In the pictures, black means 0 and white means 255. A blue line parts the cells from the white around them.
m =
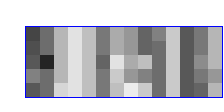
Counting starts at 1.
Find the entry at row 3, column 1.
88
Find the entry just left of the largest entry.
191
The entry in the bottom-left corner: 88
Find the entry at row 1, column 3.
182
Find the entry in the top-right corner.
182
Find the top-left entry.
69
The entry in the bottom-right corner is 182
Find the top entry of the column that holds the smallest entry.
109
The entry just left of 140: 88
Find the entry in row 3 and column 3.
182
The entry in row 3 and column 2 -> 36
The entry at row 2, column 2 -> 109
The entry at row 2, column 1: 79

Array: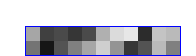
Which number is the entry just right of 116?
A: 22
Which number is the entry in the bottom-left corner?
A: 116
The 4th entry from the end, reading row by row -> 54
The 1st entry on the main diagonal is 166
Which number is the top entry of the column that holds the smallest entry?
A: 64
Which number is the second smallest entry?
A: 44
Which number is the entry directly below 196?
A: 186

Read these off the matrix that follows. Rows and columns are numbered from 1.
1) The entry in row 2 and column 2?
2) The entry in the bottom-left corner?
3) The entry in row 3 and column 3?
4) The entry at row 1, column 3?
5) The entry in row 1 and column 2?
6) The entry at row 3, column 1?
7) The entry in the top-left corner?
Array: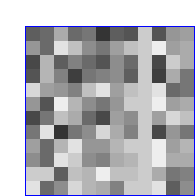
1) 106
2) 226
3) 94
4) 171
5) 106
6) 72
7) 94

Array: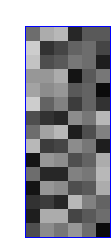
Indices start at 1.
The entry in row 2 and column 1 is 205
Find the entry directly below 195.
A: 151
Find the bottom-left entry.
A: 78
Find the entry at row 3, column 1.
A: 195
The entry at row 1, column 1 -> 109
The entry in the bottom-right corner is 11
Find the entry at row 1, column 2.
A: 172
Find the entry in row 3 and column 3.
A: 89
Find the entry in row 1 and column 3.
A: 184
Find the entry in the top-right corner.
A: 89

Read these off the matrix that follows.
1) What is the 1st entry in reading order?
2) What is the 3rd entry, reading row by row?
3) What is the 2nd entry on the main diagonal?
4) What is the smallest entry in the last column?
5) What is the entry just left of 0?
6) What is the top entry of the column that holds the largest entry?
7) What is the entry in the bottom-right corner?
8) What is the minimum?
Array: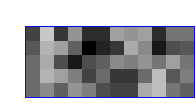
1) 67
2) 55
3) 179
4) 87
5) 96
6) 200
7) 96
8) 0

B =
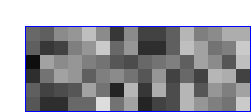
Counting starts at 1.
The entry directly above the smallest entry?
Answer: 95
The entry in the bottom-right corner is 202
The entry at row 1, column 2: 95
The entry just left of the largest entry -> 104
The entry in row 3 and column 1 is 14
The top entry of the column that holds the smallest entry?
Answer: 104
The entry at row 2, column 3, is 66
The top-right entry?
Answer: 173
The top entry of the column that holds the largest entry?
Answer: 139
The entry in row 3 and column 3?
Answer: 139
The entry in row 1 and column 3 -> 139
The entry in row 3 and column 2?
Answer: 162
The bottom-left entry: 86
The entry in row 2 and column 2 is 55
